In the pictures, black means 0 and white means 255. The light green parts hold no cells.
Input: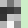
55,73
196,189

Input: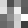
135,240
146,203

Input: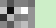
13,196
184,122

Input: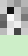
18,201
250,205

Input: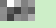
92,62
65,141

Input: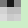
190,191
203,208

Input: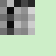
11,170
73,141
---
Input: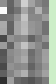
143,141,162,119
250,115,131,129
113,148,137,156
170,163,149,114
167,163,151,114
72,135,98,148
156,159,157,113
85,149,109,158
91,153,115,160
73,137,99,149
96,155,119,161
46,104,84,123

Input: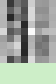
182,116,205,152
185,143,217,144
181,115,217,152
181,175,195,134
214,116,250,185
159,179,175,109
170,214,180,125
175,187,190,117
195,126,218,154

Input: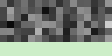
121,87,74,83,51,136,93,75
70,94,81,16,128,67,134,90
71,96,150,78,121,81,146,90
46,54,105,148,109,41,59,86
132,76,66,51,135,106,150,60
76,86,147,88,73,82,60,98

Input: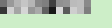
115,180,181,127,144,187,138
54,164,151,96,218,206,126

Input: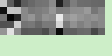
198,41,104,116,32,125,108,103
17,195,119,130,125,141,154,134
116,40,149,145,233,160,140,137
81,205,120,122,212,145,140,136
148,138,90,76,11,95,107,99

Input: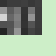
51,60,56
149,115,116
212,127,148
81,120,83
36,148,67

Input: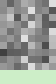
142,135,159,113
138,135,223,142
162,87,118,93
150,141,213,97
159,137,167,111
136,125,138,126
161,137,185,78
63,95,143,127
120,132,115,80
151,105,220,184

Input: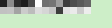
31,45,73,111,157,78,101
193,163,188,213,60,234,237
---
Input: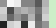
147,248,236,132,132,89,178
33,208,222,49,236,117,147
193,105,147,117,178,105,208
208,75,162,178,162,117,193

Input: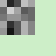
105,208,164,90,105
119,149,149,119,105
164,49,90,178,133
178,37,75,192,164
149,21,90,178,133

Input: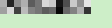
159,216,64,187,130,117,92,104,7,104,130,175,52
175,36,143,175,92,117,216,201,22,78,201,143,228

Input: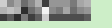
178,193,178,46,109,138,244,138,122,166,109,138,150
206,138,166,109,138,178,62,150,150,150,122,166,178
62,93,46,122,62,93,206,77,77,77,77,77,93

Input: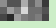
97,157,125,214,111,111,83
141,83,83,171,97,141,58
70,42,157,125,111,125,70

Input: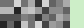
183,183,36,183,196,156,68,140,140,99
114,114,212,114,170,52,212,99,128,170
36,99,36,196,114,212,68,156,140,68
83,83,83,128,114,52,128,99,170,140
